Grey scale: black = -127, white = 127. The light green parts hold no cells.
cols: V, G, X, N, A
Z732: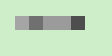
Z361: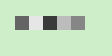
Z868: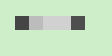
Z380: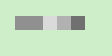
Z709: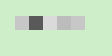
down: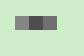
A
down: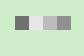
G
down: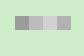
N
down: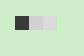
X
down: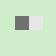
G

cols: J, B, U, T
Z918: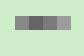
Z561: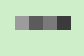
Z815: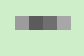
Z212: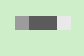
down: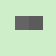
B
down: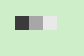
T
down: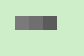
U
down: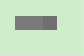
U
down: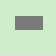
U
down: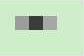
T

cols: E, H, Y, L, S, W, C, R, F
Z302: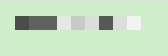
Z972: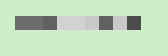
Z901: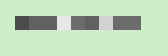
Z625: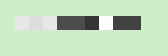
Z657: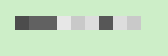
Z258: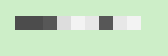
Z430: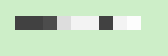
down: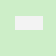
S
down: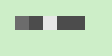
E
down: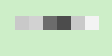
S

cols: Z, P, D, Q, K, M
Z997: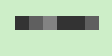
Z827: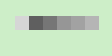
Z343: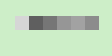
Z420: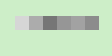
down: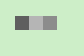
M
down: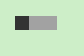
K
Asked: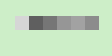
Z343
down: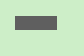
P
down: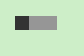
Q

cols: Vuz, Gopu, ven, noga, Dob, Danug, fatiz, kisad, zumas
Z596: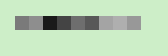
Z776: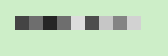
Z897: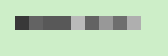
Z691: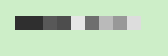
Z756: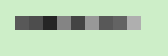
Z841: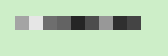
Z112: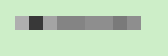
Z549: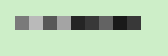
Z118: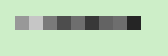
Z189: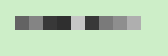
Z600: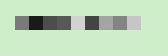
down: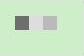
Dob
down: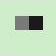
kisad
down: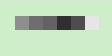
Gopu

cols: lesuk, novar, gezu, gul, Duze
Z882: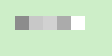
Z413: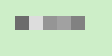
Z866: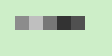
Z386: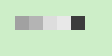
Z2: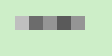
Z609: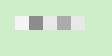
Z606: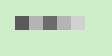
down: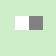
Duze
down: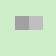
lesuk
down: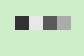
gul
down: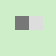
gezu
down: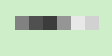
Duze

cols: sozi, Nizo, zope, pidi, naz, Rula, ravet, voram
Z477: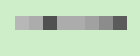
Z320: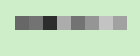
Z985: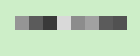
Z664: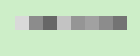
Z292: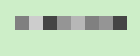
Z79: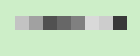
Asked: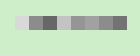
Z664
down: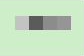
ravet

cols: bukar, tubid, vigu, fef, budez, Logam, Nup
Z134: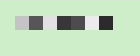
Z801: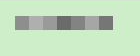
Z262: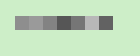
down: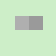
tubid
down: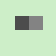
budez
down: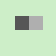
tubid

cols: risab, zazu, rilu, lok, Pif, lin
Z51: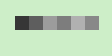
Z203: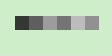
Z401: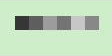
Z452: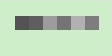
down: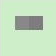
lin
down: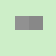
lin
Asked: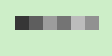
Z203
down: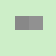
lin
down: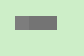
lok

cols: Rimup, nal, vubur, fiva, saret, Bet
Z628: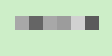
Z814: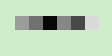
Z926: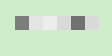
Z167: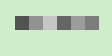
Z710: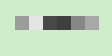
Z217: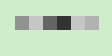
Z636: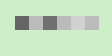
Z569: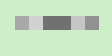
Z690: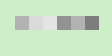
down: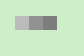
Bet
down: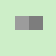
Rimup
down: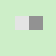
nal
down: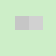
saret
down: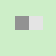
nal
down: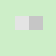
nal
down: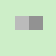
Bet

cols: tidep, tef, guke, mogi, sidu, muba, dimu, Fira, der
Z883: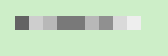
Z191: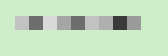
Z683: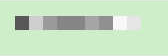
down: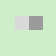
guke
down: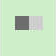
tef
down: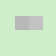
muba
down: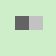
tidep

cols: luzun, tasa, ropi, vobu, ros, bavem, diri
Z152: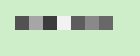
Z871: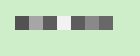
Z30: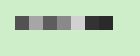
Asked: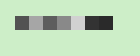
Z30
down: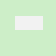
vobu
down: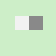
vobu

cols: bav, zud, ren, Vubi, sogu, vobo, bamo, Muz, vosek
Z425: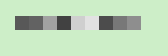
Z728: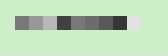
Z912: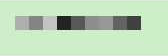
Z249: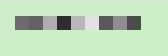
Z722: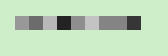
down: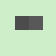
bamo
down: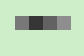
Muz
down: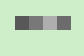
bav
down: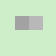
ren
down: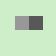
bamo

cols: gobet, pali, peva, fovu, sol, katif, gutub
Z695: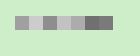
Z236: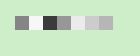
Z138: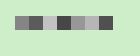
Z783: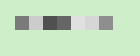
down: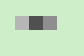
gutub
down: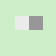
sol
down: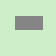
gobet

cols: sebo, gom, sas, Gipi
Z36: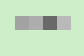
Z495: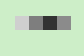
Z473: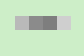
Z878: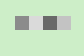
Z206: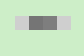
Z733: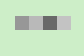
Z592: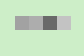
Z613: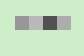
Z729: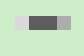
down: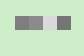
gom
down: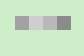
sebo
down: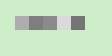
gom
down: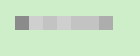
Gipi

